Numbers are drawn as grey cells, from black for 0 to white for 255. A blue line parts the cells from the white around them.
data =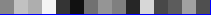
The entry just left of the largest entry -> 174
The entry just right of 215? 72

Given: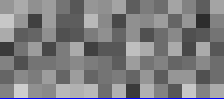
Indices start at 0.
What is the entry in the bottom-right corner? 171
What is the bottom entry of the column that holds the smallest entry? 130
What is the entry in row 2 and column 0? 171
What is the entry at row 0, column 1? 171
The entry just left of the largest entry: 130
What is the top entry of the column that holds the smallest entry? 93
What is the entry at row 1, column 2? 64
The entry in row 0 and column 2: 144
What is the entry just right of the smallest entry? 130
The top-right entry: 164
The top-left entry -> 150
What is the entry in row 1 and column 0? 199
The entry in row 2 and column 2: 101
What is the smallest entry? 45
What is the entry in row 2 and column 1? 93
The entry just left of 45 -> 150
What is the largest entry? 206
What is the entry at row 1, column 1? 150

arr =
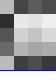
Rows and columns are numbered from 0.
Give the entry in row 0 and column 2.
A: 92
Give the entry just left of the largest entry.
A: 225
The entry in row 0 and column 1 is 69
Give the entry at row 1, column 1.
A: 232
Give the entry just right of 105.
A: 179
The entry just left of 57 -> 77

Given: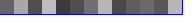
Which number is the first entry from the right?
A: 182
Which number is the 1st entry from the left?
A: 100
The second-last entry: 87
